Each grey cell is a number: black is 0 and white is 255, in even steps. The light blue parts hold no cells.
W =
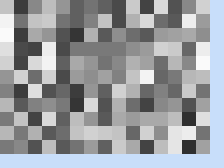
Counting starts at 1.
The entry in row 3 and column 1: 250
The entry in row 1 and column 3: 136
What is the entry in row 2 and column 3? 195
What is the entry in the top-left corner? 195
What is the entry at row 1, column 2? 60
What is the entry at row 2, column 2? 115
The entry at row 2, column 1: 243
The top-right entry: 209
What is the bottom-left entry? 121
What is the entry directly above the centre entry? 115
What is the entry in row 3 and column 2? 60
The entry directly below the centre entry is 96
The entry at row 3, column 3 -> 169
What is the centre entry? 161

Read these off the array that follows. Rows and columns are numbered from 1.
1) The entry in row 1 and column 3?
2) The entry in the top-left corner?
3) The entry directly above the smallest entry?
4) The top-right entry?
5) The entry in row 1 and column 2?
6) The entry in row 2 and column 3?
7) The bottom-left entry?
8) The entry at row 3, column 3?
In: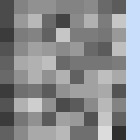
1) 145
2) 75
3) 97
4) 91
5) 131
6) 184
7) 97
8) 131

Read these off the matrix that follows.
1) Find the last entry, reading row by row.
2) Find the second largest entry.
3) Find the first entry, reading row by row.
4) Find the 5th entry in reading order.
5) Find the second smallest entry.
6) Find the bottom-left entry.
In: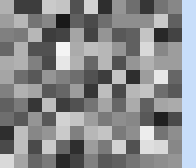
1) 149
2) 237
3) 177
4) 196
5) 32
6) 217

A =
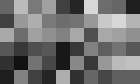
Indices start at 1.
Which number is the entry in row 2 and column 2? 152
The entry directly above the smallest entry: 56
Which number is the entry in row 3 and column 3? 160
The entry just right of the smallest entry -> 115
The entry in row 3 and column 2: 109
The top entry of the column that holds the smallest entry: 187
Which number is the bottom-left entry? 30
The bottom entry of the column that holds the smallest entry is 129
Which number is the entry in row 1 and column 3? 121
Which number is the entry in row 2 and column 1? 64
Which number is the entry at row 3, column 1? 168
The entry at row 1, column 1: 102
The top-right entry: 30
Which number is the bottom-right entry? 95
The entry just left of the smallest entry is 49

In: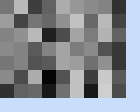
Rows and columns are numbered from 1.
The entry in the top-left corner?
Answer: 118
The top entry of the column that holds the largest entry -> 131
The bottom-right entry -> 76
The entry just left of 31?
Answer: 185
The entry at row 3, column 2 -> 145
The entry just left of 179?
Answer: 124
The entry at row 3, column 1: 131
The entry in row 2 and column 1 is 157
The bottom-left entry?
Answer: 49
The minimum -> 4
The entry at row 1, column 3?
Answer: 62
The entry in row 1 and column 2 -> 185
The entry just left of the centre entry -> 131
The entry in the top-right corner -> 49
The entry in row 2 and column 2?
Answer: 68
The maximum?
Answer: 207
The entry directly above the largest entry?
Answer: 201

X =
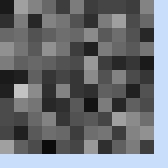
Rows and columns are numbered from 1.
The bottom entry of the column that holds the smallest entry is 11
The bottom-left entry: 160
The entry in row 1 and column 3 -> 131
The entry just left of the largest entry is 32
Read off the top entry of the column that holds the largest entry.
160
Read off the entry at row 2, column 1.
47
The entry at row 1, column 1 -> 26
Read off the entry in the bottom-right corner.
61
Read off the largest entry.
195
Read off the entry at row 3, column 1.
104
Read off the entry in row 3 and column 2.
110
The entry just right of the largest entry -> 139
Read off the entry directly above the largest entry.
32
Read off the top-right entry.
131
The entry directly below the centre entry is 54
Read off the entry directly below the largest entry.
131
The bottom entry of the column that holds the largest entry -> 96
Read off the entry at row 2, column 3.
39
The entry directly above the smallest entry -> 110
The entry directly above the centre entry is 75
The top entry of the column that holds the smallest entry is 104

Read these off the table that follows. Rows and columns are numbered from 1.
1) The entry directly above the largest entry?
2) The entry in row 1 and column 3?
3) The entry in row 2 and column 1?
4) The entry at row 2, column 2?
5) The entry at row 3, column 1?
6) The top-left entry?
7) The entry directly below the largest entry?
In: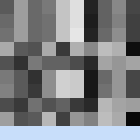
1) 223
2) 105
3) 105
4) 158
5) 113
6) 90
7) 176

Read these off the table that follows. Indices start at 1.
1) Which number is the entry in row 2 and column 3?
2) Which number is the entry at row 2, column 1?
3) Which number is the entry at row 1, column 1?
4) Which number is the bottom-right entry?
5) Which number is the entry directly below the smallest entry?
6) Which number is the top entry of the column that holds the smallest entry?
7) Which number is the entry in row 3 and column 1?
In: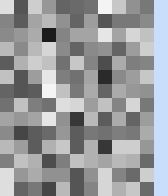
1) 164
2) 132
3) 222
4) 106
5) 214
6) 151
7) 138

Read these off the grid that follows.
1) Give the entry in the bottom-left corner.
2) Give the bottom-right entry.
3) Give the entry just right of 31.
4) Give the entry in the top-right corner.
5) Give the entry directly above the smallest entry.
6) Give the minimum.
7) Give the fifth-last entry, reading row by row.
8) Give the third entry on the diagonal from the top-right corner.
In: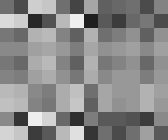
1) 212
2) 89
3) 89
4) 131
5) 166
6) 31
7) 111
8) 145
